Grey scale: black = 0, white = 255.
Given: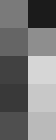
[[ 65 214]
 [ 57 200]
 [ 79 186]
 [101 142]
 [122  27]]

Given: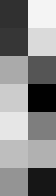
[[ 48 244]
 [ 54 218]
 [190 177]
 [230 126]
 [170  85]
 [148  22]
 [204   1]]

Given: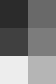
[[237 181]
 [ 64 124]
 [ 43 105]]

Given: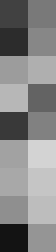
[[162 211]
 [168 197]
 [143 189]
 [156 175]
 [ 19 149]
 [ 44 135]
 [ 57 129]
 [ 65 121]
 [183  99]]

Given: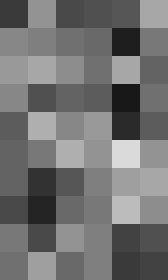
[[ 92 175 135 153  42  92]
 [153 167 141 112 167  99]
 [112 159 105 127  58  66]
 [ 58 147  73  80  86 167]
 [135 127 112 105  30 120]
 [ 99 120 175 147 218 147]
 [135  80  99  92  24 112]
 [120  73 147 127  66  80]
 [ 99  50  86 127 159 167]
 [ 73  36 105 120 188 141]]

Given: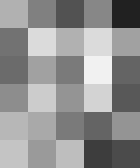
[[114 219 177 219 161]
 [141 204 148 211  88]
 [183 169 122 100 148]
 [107 161 122 241 100]
 [196 154 190  61  75]
 [177 128  82 135  33]]

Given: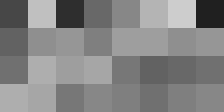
[[ 71 192  46 104 135 180 205  32]
 [112 174 158 166 119  98 104 112]
 [174 166 119 135 127 112 127 135]
 [ 98 143 150 127 158 158 143 150]]

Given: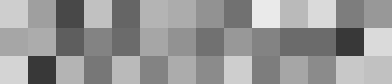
[[166 172  94 131 107 166 146 113 152 131 107 107  56 218]
 [206 159  72 193 101 180 172 146 113 234 186 218 125 152]
 [212  56 180 119 186 131 172 139 206 125 166 139 200 193]]
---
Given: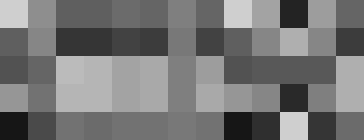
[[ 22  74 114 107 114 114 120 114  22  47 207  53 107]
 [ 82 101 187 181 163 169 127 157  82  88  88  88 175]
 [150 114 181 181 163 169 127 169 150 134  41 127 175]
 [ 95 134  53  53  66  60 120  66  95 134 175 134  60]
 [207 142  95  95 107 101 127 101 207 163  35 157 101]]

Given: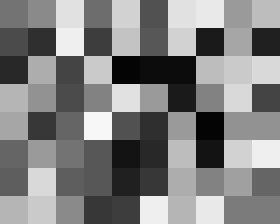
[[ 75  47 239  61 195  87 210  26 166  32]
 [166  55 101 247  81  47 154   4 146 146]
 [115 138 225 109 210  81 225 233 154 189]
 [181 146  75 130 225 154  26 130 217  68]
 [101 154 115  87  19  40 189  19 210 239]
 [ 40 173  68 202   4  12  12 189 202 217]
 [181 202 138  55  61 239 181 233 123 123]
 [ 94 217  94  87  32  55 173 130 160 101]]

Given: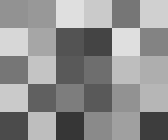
[[202  96 125  89 146 182]
 [146 152 223 202 118 208]
 [215 166  83  68 223 131]
 [ 75 190  54 138 160  61]
 [118 196  89 110 190 174]]

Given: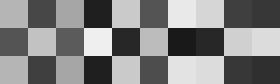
[[181  63 166  31 202  77 227 220  55  47]
 [181  71 166  31 202  84 233 214  63  55]
 [ 84 194  91 239  39 188  25  39 208 220]]

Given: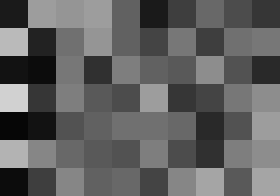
[[ 18  12 119  48 126  97  89 141  82  41]
 [  6  18  82  97 112 112 104  41  82 157]
 [186  34 112 149  97  68 119  62 112 119]
 [209  54 126  89  76 157  54  68 119 141]
 [ 12  62 134  97 104  68 134 165  89 165]
 [179 134 104  89  82 126  76  48 126 141]
 [ 26 157 149 157  97  26  62 104  76  54]]

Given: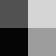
[[  5 157]
 [ 81 213]]

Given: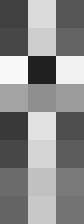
[[249  32 241]
 [163 143 156]
 [107 193 121]
 [100 200 115]
 [ 71 206 100]
 [ 71 213  92]
 [ 64 219  85]
 [ 57 226  77]]
